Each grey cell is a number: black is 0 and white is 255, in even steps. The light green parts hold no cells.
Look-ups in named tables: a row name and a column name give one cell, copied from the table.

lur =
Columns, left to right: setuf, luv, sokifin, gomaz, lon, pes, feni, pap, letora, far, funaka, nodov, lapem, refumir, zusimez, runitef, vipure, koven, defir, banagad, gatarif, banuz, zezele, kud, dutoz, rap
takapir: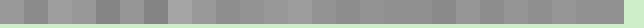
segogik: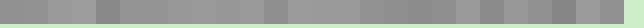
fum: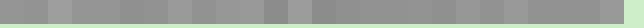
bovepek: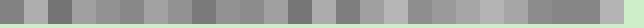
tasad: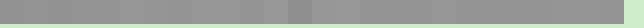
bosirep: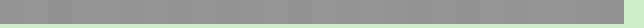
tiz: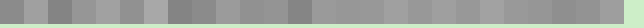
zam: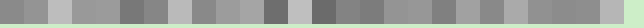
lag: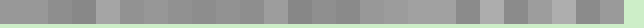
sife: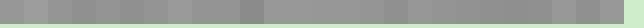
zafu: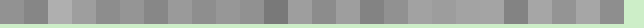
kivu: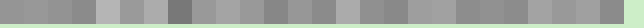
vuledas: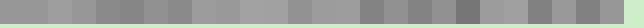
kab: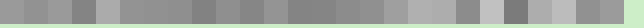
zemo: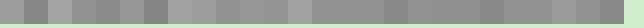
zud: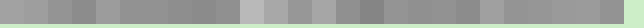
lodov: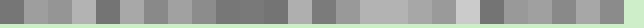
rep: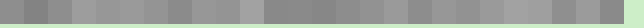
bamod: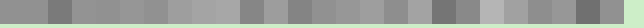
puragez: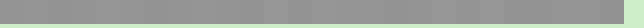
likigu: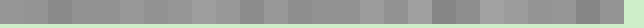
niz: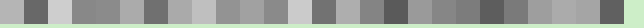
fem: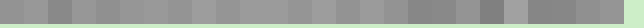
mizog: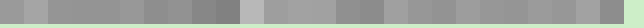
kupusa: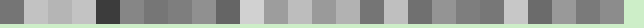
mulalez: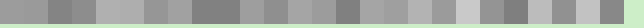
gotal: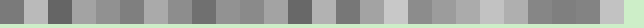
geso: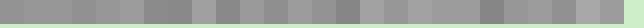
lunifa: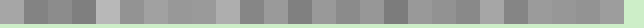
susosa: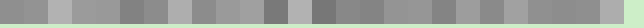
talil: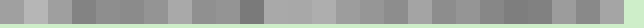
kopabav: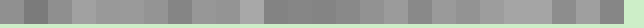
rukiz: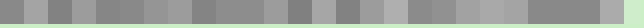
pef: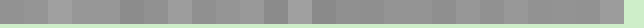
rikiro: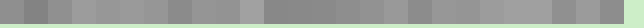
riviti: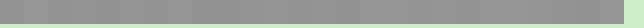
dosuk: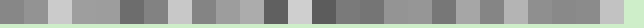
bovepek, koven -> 141
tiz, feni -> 168
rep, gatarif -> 154
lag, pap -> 145
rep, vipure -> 154
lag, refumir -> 143
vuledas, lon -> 137
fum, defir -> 144
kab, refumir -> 133
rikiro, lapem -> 137
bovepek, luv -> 174
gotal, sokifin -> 101
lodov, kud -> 137
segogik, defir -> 143
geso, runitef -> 162

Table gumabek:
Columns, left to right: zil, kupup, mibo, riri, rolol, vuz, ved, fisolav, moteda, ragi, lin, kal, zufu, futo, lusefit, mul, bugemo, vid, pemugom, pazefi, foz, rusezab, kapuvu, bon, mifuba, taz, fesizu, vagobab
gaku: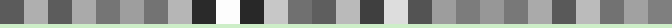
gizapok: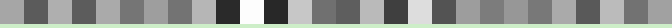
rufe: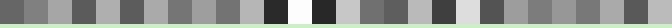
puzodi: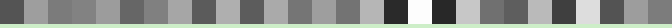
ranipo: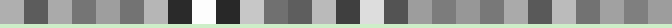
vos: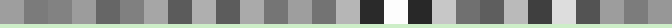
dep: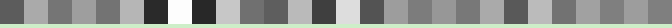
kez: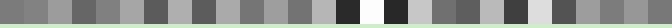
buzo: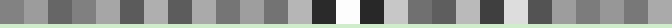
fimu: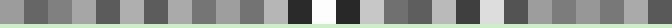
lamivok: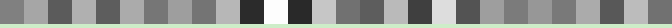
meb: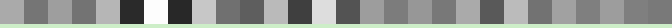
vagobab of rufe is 187
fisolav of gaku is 182
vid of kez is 199
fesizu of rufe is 89
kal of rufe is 42
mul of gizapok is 186
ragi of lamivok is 182
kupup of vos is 123
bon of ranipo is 187
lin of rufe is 182
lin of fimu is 115

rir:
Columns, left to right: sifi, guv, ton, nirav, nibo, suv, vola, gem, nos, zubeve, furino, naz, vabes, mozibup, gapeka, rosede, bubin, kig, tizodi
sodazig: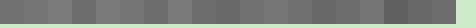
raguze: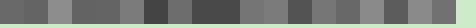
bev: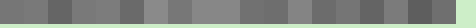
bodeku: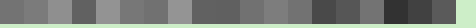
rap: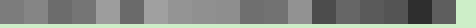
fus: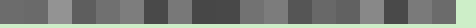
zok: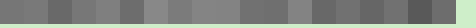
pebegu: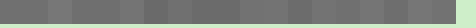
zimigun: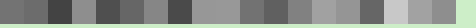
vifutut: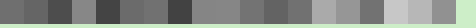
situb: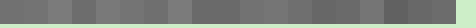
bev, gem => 119
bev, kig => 94
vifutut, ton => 77
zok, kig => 89
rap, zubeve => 142
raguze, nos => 72
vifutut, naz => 99
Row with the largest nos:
zimigun

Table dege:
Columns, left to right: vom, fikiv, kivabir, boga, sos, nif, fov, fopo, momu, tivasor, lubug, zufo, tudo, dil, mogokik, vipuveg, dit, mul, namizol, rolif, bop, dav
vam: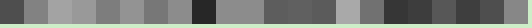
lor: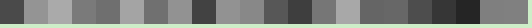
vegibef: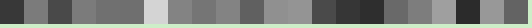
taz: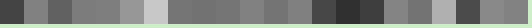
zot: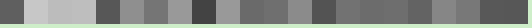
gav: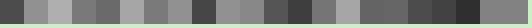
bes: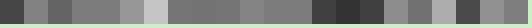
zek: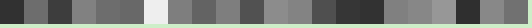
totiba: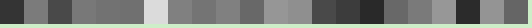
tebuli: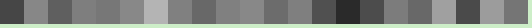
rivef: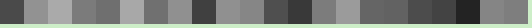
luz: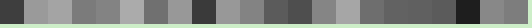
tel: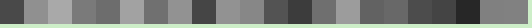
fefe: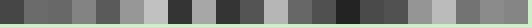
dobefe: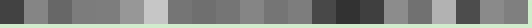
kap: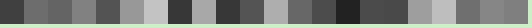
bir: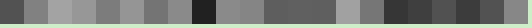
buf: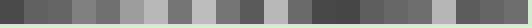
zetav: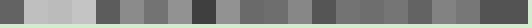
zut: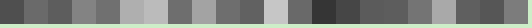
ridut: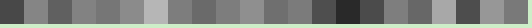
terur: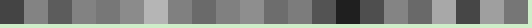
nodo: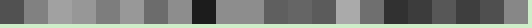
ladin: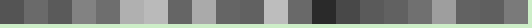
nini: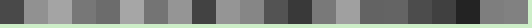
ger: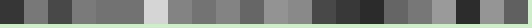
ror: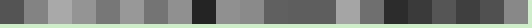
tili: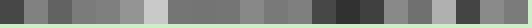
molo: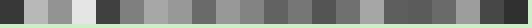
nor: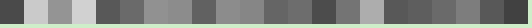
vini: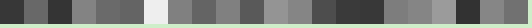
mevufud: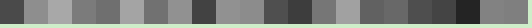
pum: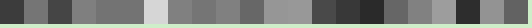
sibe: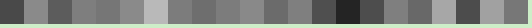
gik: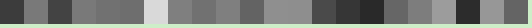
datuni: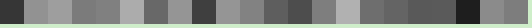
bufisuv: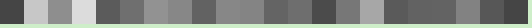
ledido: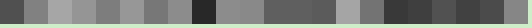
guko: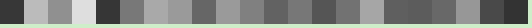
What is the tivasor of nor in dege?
140
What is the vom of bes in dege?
69
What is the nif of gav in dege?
165
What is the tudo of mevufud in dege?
61
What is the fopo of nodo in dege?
141
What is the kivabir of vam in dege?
163
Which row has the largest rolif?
molo

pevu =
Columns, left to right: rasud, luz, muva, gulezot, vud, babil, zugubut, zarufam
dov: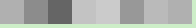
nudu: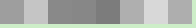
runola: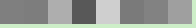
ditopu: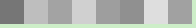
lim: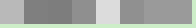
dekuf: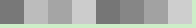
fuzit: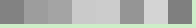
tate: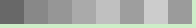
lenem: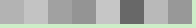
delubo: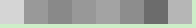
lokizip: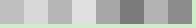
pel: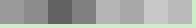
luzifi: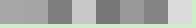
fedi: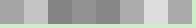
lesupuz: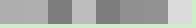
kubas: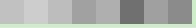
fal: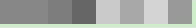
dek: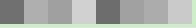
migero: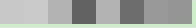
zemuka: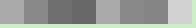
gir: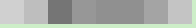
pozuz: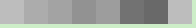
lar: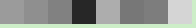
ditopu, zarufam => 161
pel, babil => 169
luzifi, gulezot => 200
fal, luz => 135
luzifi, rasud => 167
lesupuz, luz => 176
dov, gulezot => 195
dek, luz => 176
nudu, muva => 137
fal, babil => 169
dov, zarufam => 176
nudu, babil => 175
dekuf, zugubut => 162
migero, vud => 178
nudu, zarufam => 174
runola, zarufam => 159
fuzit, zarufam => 127
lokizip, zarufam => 140

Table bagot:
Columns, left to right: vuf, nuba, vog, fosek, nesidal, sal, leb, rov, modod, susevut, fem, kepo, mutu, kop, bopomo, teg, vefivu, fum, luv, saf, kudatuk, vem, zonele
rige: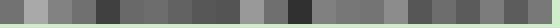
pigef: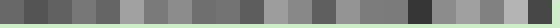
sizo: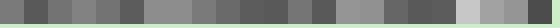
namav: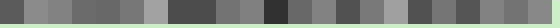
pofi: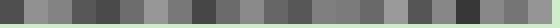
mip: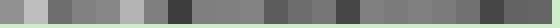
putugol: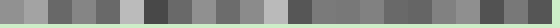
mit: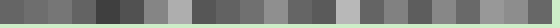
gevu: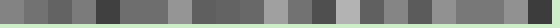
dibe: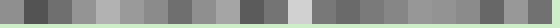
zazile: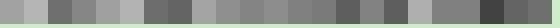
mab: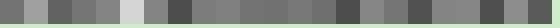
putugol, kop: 122
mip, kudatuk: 70
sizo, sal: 92
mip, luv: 122
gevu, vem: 145
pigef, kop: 95
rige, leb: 109
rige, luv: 109
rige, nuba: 169
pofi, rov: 120
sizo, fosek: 130
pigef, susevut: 115
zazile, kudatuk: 67
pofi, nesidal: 75
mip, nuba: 189
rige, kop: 128
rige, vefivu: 140
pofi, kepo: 102
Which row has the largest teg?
sizo

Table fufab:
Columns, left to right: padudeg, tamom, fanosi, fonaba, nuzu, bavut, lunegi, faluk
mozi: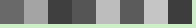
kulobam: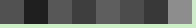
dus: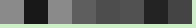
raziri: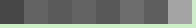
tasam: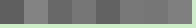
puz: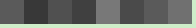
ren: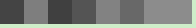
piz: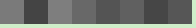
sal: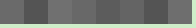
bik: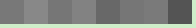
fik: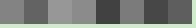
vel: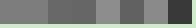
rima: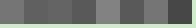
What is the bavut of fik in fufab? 123
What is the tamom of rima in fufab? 95
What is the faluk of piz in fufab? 87
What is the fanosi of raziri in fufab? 90
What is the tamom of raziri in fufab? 99
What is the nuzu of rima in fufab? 130
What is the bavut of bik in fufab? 119
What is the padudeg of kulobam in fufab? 81
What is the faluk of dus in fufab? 68
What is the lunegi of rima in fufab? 116
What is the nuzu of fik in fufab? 64
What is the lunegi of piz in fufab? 70

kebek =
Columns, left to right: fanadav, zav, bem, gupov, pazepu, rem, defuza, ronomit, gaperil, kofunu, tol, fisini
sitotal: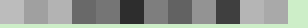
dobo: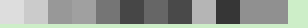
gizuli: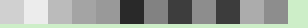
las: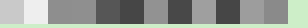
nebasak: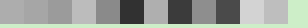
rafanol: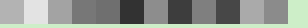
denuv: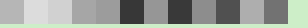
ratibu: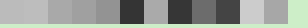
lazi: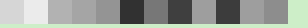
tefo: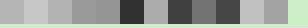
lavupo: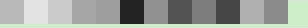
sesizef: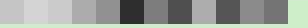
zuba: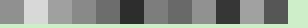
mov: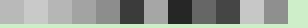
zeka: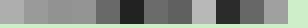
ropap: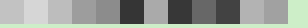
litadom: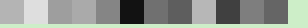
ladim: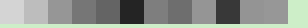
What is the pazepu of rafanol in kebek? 111
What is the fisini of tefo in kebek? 163
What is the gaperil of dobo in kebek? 181
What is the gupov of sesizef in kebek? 172
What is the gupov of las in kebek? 143
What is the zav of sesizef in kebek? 212
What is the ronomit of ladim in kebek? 110
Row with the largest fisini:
nebasak

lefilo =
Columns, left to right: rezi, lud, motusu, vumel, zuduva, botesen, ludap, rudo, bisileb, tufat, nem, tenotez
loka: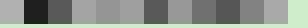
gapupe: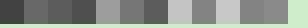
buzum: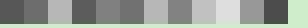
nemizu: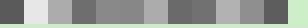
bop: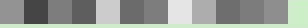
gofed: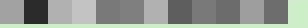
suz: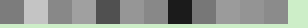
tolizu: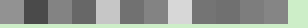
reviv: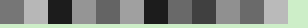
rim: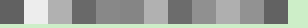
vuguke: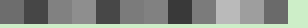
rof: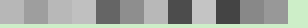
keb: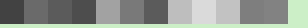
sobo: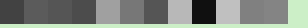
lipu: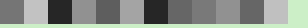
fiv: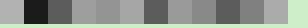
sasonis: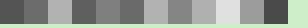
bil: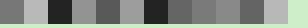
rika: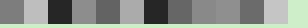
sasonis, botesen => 106
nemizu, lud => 231
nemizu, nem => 143
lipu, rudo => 102
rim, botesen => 133
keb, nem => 127
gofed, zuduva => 121
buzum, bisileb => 193
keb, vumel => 77
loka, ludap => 89
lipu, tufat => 144
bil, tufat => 137
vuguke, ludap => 129
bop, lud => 69
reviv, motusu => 28
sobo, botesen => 119
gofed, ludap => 177
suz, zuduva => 80
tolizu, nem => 125
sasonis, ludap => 178

